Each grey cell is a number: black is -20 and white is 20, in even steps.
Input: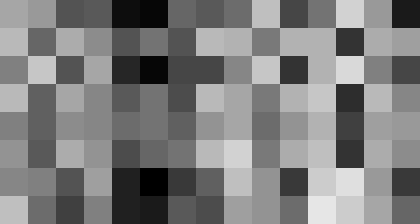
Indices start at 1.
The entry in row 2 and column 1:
9
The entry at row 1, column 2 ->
4
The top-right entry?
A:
-16
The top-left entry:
6
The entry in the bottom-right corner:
-4
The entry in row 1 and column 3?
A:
-7
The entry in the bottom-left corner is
10
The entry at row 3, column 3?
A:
-7
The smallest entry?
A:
-20
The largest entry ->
16
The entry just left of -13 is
11
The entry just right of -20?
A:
-11
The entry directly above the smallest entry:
-4
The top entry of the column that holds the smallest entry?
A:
-19
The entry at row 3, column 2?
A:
11
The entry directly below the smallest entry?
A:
-16
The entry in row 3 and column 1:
0
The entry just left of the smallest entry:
-15
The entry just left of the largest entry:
-3

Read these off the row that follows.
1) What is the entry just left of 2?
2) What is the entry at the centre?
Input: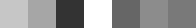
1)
-4
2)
20

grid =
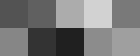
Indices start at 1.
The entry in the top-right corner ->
-1
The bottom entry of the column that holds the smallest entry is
-15
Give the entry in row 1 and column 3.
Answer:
7

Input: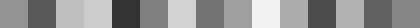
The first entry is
3
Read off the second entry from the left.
-6
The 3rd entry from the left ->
10
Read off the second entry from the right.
-5

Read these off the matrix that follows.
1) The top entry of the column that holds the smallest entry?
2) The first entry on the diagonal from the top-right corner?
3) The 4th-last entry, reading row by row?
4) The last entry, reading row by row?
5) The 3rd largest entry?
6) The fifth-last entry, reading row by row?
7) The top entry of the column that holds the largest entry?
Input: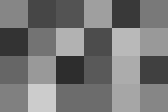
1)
-7
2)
-1
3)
-3
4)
1
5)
8
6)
12
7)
-9

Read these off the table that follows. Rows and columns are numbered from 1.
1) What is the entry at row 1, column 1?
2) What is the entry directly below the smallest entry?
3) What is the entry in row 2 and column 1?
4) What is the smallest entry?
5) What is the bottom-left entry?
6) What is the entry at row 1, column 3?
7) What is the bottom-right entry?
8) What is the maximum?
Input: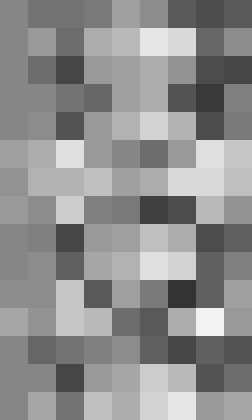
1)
1
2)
7
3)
1
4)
-12
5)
1
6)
-2
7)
6
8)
18

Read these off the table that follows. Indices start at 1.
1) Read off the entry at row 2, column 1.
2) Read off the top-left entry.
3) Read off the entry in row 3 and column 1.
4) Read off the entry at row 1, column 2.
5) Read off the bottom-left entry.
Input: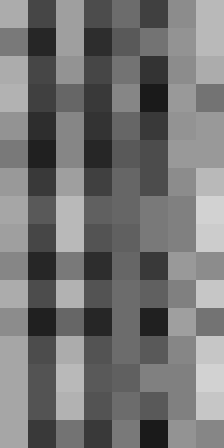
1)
-1
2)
7
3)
7
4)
-9
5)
6

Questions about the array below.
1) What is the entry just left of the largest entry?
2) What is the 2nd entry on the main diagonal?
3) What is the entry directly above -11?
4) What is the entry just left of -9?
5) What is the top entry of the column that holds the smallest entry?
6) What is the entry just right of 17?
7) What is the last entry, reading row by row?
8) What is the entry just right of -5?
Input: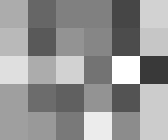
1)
-2
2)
-6
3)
11
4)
0
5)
13
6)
2
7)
12
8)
3

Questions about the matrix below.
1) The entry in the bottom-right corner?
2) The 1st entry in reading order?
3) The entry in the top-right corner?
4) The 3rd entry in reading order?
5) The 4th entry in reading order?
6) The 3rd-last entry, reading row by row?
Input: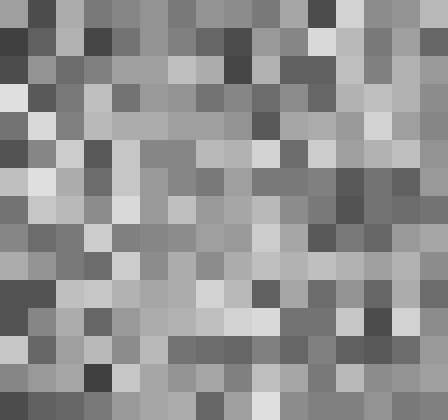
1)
0
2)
5
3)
9
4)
7
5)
-1
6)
3

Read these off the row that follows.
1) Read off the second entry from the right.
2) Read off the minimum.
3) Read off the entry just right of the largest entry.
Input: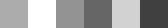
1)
13
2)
-10
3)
3

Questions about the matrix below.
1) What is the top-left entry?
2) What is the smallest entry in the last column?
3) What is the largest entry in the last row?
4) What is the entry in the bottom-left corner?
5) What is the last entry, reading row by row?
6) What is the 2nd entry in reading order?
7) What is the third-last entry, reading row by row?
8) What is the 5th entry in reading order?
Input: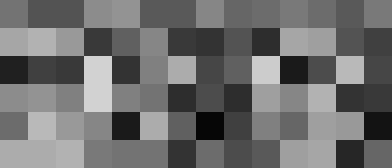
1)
-2
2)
-17
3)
8
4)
7
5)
-4
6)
-7
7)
6
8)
3

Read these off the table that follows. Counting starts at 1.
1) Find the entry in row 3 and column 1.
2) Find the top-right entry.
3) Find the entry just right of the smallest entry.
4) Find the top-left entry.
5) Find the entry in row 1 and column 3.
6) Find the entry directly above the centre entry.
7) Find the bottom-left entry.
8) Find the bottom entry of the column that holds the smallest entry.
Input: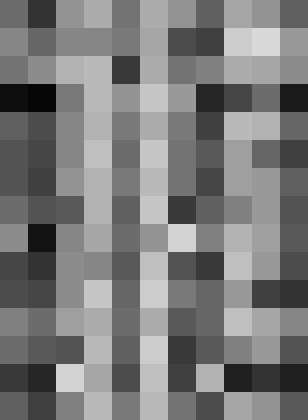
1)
-2
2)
-5
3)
-1
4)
-3
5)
3
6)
9
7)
-5
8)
-10

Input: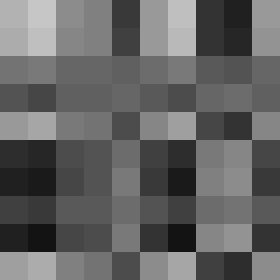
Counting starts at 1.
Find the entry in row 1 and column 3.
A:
2
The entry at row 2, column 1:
7
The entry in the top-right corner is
4
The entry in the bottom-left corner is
5
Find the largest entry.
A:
11
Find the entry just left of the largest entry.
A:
8
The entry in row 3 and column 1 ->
-2
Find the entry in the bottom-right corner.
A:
2

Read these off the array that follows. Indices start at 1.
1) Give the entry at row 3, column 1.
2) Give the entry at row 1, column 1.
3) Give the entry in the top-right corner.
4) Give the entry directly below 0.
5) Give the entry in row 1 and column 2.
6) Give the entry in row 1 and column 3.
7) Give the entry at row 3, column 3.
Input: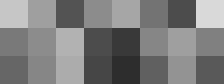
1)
-4
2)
11
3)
14
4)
-6
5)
5
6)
-7
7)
7
